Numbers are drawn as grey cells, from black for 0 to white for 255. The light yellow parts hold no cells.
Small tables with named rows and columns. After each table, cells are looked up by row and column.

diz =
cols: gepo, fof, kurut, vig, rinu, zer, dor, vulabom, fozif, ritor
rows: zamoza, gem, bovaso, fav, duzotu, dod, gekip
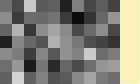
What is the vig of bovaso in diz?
141
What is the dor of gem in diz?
12
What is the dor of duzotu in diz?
130
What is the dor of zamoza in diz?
127
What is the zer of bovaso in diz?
138
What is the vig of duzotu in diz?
134
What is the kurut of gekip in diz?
97
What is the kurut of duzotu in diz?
60

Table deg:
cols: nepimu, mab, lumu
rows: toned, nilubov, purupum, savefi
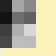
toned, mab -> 167
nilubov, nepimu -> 18
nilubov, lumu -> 97
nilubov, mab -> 111
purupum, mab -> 174
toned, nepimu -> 32
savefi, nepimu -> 72
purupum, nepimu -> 62
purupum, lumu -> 215

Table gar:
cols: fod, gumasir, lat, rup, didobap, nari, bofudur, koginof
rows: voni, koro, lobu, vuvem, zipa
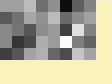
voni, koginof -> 131
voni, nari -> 13
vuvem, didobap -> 155
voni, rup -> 111
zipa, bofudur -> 197
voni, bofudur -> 94
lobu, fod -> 136
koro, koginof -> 161
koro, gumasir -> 114
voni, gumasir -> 160
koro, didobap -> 187
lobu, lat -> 86

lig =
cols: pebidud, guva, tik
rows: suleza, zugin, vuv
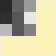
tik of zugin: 231
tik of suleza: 154
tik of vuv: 129
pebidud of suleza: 40
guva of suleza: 99
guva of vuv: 88
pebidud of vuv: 186
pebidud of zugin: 47
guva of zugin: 87
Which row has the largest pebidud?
vuv

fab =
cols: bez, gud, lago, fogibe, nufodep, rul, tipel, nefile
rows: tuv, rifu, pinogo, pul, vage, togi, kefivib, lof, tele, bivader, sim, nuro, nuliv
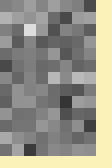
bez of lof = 105
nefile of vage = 133
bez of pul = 156
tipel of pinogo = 120
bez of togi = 73
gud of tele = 146
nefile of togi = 108
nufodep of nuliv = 137
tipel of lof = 86
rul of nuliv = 131
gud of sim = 117
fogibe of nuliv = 116
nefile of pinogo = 94
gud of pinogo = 107
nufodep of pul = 101
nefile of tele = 150
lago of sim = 117
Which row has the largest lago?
pinogo

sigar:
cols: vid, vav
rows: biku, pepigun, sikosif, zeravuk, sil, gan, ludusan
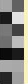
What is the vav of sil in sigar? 26
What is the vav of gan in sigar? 168
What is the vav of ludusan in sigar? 158
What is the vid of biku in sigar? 165
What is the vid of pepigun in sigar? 26
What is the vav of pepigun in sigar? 225
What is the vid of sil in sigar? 10
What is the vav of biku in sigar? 97

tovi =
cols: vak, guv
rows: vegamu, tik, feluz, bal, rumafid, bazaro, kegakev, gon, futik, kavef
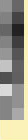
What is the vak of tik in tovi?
129
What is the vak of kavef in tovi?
132
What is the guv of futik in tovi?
145
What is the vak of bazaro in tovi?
195
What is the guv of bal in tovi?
62
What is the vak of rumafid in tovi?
150
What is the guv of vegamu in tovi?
103
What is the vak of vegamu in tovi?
146
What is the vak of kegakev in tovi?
81
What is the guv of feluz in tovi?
34
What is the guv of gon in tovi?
145
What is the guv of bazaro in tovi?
98
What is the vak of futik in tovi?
132
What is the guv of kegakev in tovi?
96
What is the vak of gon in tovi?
218
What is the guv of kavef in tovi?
169
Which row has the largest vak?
gon

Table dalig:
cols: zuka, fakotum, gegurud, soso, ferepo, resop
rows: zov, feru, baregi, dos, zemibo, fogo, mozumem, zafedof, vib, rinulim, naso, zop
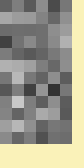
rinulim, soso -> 170
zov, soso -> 141
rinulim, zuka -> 132
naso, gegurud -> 144
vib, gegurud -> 126
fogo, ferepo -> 104
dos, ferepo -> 138
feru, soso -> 131
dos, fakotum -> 114
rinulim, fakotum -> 100
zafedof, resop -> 120
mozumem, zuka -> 119
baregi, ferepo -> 142
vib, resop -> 92

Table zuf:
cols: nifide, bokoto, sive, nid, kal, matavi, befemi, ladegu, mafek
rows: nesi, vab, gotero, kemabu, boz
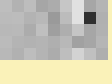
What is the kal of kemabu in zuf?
175
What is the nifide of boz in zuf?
184
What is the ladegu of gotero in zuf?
166
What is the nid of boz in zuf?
180
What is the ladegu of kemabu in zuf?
166
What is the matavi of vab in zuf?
188
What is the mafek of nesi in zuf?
180
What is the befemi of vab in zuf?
225
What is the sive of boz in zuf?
189
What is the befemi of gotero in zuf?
197
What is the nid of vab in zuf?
184
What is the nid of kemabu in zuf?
180
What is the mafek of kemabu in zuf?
181
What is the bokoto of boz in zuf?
177
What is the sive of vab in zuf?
179
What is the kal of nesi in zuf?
172
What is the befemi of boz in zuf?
211

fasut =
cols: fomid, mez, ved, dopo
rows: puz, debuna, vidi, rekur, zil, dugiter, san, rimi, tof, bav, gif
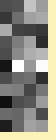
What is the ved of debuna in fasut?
161
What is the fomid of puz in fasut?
78
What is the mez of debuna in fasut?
110
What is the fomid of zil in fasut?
76
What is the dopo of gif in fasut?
151
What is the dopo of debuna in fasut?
168
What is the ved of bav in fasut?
151
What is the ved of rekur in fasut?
162
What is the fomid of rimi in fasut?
130
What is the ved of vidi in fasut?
63
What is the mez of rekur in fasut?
125
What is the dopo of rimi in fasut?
118
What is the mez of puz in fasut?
83
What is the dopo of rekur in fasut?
44
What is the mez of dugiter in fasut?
254

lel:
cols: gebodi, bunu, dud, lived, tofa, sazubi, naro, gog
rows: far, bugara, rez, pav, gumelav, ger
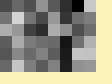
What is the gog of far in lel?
199
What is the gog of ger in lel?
150
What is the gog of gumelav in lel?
194
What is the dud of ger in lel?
126
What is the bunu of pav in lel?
170
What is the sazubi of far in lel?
46
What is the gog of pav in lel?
176
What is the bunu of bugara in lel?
211
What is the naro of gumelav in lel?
196
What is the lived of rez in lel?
44
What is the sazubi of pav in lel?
20
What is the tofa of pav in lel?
106
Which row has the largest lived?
far

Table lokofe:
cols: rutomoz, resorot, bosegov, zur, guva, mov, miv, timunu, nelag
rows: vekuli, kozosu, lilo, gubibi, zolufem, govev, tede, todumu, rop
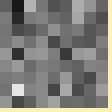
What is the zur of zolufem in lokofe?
151
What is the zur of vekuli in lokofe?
118
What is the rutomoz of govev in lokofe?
135
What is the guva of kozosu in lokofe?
108
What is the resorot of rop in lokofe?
72
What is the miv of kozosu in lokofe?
165
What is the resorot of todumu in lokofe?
230
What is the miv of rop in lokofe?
108
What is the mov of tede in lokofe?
152
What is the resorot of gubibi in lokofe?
139
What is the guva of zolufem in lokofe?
124
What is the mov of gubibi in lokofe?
111
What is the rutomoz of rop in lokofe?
149
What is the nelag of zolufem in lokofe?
111
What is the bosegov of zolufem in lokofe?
147
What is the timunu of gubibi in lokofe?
86
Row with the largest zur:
zolufem

